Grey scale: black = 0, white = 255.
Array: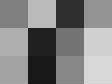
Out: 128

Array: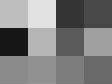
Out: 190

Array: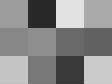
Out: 155

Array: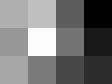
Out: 175

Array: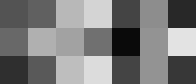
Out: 83

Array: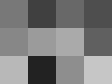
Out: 120
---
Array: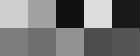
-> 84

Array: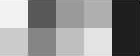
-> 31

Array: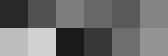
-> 148

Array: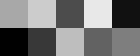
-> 126

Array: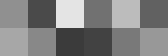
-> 152

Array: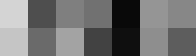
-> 93

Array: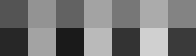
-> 58
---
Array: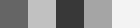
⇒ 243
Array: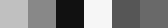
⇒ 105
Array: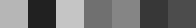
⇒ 76
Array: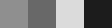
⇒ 28
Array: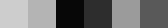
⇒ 89
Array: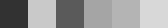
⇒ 216
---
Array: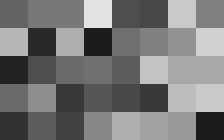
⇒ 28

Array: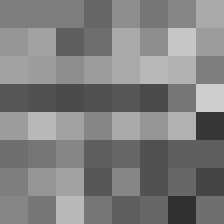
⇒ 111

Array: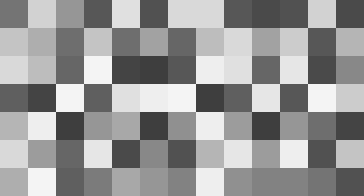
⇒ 81

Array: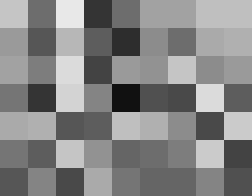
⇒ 80

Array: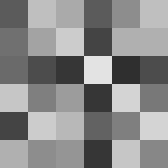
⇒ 135

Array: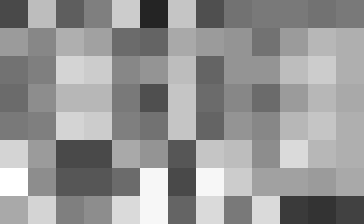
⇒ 65

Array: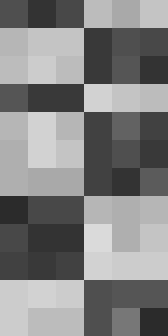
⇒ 43

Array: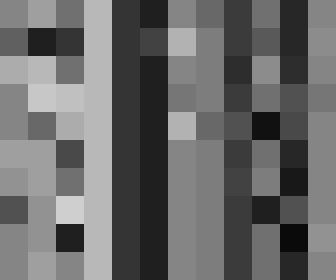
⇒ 133

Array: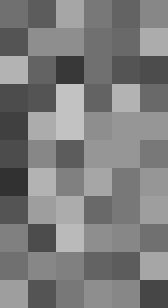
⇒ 70
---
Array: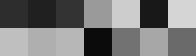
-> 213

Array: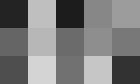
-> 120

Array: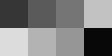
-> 194

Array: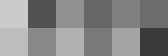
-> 108

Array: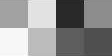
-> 140

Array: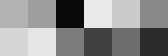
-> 137

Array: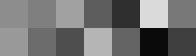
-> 120

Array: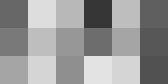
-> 87
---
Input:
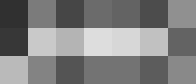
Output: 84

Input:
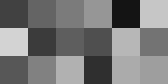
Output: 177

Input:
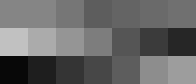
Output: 52

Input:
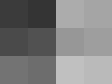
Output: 192

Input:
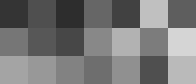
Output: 130

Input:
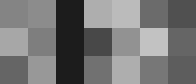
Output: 28

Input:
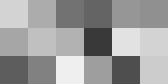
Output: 239

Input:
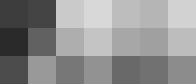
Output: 119
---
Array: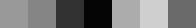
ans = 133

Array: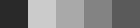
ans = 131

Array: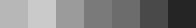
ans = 122

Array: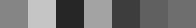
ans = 110

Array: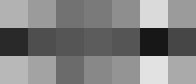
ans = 136

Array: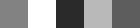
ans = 130

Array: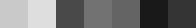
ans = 100
